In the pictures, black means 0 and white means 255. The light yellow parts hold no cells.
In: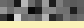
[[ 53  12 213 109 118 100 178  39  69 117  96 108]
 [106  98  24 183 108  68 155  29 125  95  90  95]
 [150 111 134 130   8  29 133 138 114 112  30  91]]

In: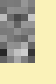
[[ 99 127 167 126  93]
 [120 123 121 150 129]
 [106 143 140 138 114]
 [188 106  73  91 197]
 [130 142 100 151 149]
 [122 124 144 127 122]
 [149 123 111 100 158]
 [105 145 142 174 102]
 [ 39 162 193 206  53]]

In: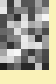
[[ 28  74 107  40  40 198  42]
 [213  60 200  85  87 161  98]
 [232  76 131 134  79 141 177]
 [ 77 113  48 216  77 211 245]
 [ 75 203 178 230 168 186 133]
 [103 114 222 155  83 133  73]
 [ 75 127 137 234 188  52 159]
 [115  51 107 230 217 227 155]
 [165 238 247 106  60 121  74]
 [206 217 159  83 173 108  71]]

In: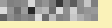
[[ 97 141 123 136 127 219 109 187 131 139 199 174 155 142]
 [157 128 133 139 215 130 147 121  57 130  93 142 197 126]
 [218 148 108 156  39 171 184 110 218 142 208 139 149 153]]

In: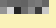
[[148 214  35 109 142  58 199]
 [114 103 102  99 116 122 101]]

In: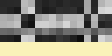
[[ 37  34  23 209 202  33  39  34  56  48  31  13 187  46 213 191]
 [ 40  41  42 186 174  44  34  40  34  42  38  39 166  38 180 198]
 [ 43  35  26 180 211  46  28  34  46  44  48  32 168  42 211 218]
 [173 165 181  49  28 165 178 197 153 185 182 188  48 183  63  55]
 [177 181 193  32  18 207 207 199 185 213 178 193  28 173  34  42]
 [106 102 114 133 145  97 127 104  83 109 107 122 132  86 124 113]]

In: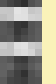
[[ 90  70  65  60  79  82]
 [ 83  69  59  47  81  92]
 [199 198 228 223 198 203]
 [191 199 225 224 210 207]
 [ 88  77  55  50  84  91]
 [ 89  84  56  66  84  94]
 [ 86  90  65  77  87  95]
 [203 194 222 225 204 198]
 [195 194 215 221 212 186]
 [ 94  86  62  58  84  91]
 [ 97 101  74  71  91 103]
 [ 98  81  64  49  80  92]]
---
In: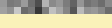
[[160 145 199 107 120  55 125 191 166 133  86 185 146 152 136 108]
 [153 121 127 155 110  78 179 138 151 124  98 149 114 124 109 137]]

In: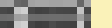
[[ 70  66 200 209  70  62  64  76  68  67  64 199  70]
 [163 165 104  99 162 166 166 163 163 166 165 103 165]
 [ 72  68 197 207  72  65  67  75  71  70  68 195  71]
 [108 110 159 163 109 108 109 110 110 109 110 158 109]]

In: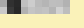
[[201  57  39 177 196 191 194 181 209 189]
 [169  49  41 192 205 187 181 190 189 178]]

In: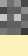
[[120 104 108  56]
 [158 112 142  73]
 [ 70  95  93 141]
 [199 107 194  95]
 [ 87  96  95 117]]

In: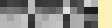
[[184 181 183 194  48 171 185 190 196  62 172 175  56  75]
 [ 50  69  63  54 188  54  59  62  58 164  65  81 209 177]
 [114 121 114  96 188 120 102  93 109 225 136  88  29  28]
 [181 161 183 199  59 179 164 191 185  50 173 175 118 110]]

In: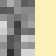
[[161  47 102 212 212]
 [130 173 141  92 104]
 [ 90  94 147 137 137]
 [148 129 113 129 146]
 [217 129  63 140 161]
 [203 150  76 115 109]
 [172  83  99 207 196]
 [141  85 111 153 145]]
